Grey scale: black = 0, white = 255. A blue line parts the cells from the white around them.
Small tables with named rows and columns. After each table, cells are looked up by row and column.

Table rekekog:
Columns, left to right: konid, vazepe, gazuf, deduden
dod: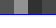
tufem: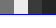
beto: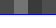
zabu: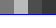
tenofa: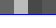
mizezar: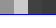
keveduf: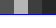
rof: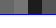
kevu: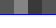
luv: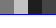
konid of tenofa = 100
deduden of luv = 68
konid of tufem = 115
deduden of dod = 72
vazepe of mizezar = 203
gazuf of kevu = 57
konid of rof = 103
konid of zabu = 120
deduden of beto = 78
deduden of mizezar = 59
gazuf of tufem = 58
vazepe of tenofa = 187
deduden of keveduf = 39
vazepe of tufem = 236
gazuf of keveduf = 62
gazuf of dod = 49
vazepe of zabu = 186
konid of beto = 73

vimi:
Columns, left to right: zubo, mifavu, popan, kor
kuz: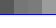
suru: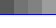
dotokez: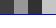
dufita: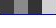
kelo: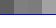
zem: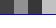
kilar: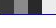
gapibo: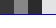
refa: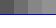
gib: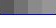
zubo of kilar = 57
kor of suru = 157
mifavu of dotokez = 151
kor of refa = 146
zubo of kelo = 94
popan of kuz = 123
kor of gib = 150
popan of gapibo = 43
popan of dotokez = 49
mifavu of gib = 115
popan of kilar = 41
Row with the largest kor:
kilar

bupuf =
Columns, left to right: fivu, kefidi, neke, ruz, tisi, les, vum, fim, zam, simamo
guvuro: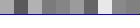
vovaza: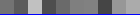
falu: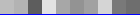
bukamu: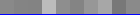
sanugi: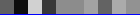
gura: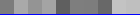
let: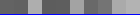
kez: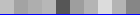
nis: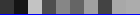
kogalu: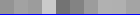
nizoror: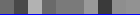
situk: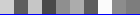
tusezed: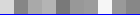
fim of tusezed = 246
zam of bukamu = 120
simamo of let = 179
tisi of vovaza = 106
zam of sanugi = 171
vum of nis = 160
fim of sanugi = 99
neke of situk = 198
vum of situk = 93
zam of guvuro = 137
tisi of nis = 134
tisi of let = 94
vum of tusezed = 156
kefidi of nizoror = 73

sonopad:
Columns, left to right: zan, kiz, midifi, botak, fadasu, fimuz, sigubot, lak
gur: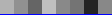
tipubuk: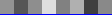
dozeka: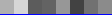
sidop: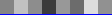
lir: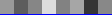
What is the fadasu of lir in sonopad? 130
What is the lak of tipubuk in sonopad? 137
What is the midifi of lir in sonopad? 134
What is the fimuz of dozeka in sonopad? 66
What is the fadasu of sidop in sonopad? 152
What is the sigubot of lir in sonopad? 53
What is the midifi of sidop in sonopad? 141
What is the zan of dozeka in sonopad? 176
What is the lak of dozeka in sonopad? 139
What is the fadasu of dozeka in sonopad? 151
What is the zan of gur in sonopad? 178
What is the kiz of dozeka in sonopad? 214
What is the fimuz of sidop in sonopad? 108

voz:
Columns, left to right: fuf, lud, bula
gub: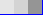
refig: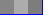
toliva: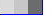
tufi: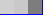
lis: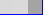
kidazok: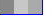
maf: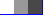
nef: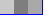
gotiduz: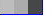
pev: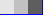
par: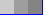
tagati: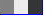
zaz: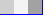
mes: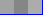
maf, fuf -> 254
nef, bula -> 169
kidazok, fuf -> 135
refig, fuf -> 133
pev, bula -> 94
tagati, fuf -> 128
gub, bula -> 149
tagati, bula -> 53
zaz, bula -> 162
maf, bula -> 72
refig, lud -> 172
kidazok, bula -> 170
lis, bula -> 164
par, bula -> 132
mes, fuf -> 163
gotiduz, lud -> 172
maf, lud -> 153
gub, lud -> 212
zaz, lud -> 244
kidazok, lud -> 199

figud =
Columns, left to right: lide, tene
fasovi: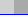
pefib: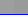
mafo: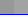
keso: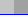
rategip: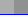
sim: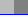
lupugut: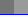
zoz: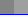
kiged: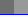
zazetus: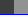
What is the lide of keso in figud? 196
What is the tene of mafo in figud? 163
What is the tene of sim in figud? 128
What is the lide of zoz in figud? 132
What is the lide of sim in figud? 187
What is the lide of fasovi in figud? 208
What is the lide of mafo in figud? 152
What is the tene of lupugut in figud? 154
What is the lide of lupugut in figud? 117
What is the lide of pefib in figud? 158
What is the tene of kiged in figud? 153
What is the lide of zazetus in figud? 62
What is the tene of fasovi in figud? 169

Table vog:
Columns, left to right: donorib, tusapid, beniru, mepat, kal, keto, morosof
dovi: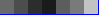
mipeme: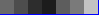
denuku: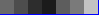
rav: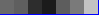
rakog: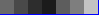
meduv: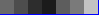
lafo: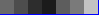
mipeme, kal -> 93
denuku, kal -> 93
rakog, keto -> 126
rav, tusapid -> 95
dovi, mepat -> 27
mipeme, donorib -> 105
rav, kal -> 93
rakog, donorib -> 105
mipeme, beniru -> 45
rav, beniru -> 45
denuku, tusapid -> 77
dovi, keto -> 122
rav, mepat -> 27
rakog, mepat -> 27
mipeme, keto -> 122
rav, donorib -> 105

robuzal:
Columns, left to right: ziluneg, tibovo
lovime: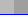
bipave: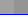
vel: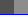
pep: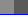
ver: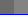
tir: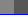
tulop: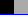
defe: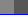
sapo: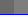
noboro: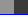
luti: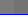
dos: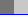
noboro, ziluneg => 148
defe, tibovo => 87
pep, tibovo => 89
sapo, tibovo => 126
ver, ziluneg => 107
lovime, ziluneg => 186
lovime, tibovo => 159
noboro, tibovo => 58
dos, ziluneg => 116
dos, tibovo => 200

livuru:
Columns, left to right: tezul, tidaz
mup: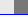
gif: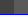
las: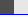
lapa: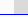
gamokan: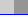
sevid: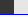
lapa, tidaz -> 218
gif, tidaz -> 90
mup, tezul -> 233
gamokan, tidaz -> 149
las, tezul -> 78
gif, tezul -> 66
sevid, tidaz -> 230
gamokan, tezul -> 206
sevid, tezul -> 54
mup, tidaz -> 120
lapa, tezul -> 251

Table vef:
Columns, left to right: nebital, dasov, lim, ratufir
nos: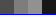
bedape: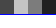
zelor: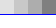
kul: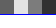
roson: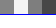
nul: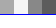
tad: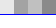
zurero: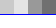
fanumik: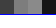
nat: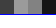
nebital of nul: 170
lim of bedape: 124
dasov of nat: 155
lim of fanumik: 138
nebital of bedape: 71
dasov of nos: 125
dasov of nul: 245
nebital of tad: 232
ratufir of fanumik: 22
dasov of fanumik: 125
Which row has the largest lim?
tad

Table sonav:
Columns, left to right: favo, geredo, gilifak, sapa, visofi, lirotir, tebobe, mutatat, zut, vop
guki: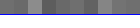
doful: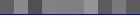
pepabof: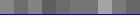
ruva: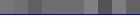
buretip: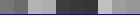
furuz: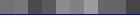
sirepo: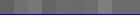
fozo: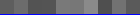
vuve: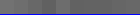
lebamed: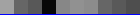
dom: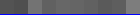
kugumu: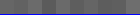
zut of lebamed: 89
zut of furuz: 101
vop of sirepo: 108
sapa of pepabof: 94
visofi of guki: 105
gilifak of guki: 140
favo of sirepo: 98
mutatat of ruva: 83
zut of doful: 122
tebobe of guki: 98
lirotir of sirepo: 106
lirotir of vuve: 98
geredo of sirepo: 112
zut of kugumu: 95
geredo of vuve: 110
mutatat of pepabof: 164
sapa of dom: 97
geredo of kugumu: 98
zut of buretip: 158
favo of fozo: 94
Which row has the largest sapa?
buretip

